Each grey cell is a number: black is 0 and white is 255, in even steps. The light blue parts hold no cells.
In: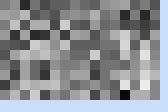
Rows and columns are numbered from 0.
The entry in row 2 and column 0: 124
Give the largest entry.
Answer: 237
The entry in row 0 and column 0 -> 124
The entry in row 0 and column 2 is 41
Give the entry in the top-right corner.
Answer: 83
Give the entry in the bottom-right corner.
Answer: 134
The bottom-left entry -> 134
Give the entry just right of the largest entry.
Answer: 134
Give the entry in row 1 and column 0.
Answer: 162
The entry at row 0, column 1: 144
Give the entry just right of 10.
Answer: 174
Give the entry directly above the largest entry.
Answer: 214
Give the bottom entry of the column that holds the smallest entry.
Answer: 10
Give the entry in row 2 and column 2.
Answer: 83
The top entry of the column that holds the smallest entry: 162
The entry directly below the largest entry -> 174
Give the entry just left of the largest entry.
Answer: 124
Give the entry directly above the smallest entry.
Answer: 226

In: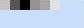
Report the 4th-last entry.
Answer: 3
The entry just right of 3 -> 147
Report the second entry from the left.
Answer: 85

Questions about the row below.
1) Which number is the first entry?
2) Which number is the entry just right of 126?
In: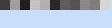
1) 61
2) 214

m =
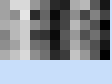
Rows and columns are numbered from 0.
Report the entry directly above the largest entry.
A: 217
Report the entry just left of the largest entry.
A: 142
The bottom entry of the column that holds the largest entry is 217
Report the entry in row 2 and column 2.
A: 205
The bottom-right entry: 1
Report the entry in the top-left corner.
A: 162
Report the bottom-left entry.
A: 172
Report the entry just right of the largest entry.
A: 41
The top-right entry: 22
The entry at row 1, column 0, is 162
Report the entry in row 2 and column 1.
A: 184
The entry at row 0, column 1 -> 217
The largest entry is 229

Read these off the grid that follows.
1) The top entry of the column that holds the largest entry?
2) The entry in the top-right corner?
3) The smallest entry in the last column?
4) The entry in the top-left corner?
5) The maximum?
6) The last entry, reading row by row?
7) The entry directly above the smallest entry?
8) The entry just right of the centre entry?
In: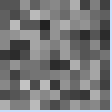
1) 147
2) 64
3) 43
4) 85
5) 195
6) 96
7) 156
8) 156

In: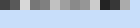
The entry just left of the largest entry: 89
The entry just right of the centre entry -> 138
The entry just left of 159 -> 193

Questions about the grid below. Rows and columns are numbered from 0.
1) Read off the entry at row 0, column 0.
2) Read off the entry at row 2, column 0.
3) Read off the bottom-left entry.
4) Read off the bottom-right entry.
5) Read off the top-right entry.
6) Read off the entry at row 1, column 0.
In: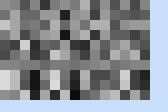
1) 143
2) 196
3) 143
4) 82
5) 132
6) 114

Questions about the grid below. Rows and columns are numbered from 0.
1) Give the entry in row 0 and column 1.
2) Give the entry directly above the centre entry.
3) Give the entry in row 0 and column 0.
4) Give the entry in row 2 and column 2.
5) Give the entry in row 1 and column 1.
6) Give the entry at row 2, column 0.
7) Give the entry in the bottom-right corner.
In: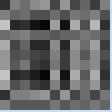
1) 127
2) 139
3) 48
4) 48
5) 100
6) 195
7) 100

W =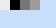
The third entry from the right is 2
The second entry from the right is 117
